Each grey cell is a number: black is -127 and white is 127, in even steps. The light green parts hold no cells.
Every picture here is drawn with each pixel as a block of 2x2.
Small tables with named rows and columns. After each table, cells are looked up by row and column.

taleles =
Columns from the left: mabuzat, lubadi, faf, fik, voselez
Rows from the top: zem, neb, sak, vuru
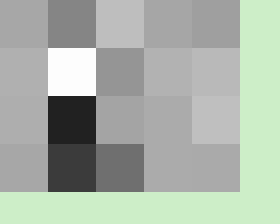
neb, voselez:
57
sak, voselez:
63
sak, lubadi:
-94
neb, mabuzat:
48
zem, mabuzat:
39
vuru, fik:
43
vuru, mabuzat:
39

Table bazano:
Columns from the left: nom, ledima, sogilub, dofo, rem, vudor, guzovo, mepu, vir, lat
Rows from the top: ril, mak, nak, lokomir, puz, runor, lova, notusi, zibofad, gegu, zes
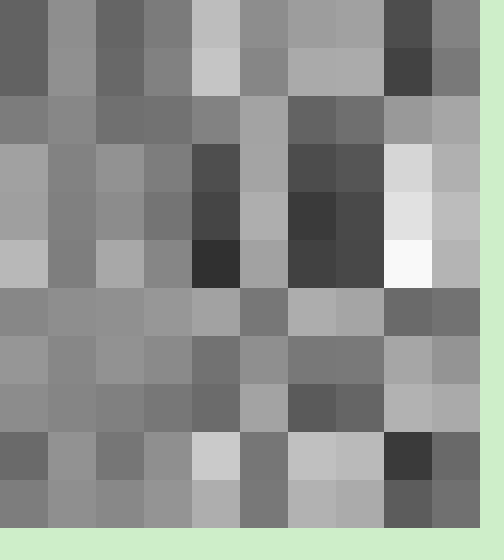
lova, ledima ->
14
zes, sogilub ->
8
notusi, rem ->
-13
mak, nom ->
-29
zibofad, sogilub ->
0
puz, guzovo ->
-69
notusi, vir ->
38
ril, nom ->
-29
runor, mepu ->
-55
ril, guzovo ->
29
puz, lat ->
60

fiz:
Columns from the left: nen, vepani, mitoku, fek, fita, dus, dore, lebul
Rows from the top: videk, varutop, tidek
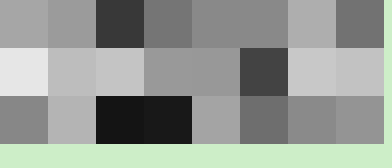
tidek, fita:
36
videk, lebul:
-13
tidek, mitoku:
-107
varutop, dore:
72
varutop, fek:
25
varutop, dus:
-60
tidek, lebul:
20
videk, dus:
9
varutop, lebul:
66
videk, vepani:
27
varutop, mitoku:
68
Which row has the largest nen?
varutop

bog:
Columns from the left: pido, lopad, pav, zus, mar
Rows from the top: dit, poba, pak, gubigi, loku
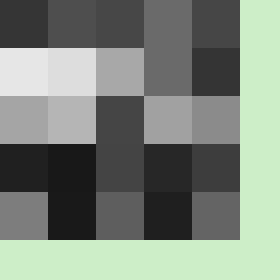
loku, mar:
-27
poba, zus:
-21
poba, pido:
102
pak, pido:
37
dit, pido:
-74
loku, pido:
-2
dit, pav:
-56
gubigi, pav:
-59
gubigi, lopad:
-103
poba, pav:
40

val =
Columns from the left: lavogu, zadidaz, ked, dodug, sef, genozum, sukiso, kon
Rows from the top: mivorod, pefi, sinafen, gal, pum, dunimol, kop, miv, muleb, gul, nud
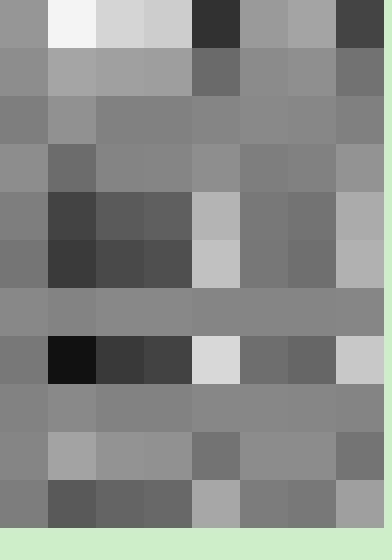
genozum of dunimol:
-8
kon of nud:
31
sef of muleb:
7
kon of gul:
-11
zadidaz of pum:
-60
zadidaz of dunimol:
-69
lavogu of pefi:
13
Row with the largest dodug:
mivorod

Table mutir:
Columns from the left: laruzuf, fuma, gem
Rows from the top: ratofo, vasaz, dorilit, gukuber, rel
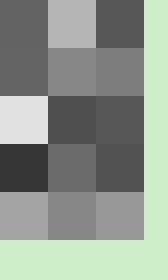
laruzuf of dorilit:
97
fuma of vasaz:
7
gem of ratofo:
-40
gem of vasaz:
-2
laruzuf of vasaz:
-27
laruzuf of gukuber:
-73
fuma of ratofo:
53
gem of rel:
24
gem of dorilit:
-40
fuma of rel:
7
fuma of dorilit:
-48
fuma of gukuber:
-20
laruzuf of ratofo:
-28
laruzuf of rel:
36

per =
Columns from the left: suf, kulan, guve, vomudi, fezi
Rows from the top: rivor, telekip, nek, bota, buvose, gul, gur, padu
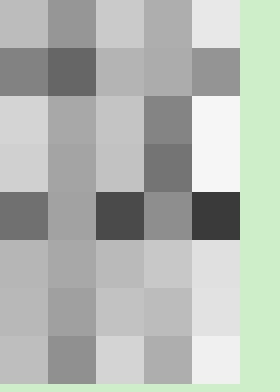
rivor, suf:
59
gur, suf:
56
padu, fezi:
111
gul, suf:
54
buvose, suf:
-14
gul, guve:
58
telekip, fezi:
19
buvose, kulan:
35
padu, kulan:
15
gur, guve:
65
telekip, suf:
1
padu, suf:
61
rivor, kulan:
21
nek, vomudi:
3
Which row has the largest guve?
padu

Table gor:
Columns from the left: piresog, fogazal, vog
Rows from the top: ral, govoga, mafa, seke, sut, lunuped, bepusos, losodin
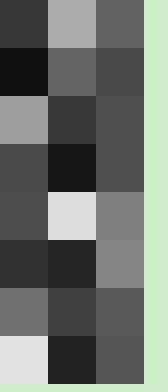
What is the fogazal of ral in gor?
44
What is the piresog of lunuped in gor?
-79
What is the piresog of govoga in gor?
-111
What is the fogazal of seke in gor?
-105
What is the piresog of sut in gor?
-50
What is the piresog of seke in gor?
-53
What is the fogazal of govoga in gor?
-28
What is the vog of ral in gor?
-29
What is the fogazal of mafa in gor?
-72
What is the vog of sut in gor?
-2
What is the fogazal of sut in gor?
93

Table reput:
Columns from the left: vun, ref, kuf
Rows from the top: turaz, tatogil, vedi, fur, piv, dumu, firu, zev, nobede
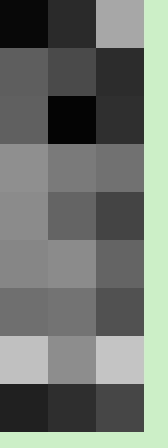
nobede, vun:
-95
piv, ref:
-27
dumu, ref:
11
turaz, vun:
-119
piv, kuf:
-59
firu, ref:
-13
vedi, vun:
-30

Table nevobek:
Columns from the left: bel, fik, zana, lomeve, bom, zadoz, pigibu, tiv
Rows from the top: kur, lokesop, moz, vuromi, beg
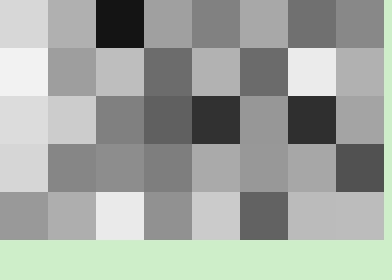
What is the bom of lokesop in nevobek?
50
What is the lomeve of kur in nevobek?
32
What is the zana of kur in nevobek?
-107
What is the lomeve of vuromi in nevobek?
-1
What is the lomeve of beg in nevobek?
17
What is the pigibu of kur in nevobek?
-15
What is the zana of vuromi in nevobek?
13
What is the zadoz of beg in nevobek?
-29
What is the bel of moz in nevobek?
92
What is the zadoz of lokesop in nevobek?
-20
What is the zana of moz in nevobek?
0
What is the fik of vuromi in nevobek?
6
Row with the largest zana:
beg

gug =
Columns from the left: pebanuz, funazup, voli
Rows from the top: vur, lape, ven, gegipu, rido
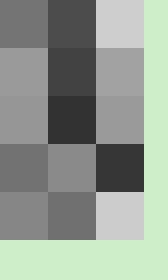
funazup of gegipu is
9
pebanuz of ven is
22
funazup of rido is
-15
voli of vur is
78
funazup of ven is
-77
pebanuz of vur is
-11
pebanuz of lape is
25
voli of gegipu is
-72

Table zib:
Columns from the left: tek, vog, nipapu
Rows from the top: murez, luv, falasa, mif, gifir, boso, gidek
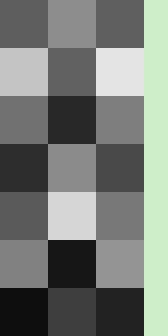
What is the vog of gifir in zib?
86
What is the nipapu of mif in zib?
-54
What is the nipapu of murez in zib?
-32
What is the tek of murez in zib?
-33
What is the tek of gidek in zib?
-113
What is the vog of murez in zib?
13
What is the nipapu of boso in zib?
20
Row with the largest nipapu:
luv

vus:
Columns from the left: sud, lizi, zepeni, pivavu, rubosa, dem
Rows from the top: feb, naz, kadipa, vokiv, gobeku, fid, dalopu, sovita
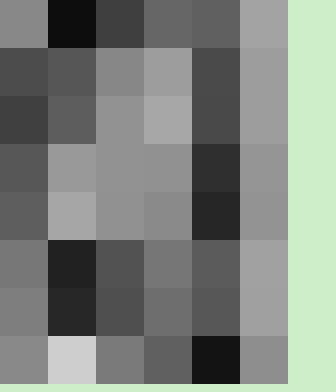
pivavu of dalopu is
-17
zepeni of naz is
7
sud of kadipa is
-63
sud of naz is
-51
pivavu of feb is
-25
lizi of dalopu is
-88
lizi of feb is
-114
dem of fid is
33
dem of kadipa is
29
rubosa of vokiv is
-80
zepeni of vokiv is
18
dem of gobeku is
19
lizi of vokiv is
25
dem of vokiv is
21
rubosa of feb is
-31
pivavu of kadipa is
39
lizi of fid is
-94
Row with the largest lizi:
sovita

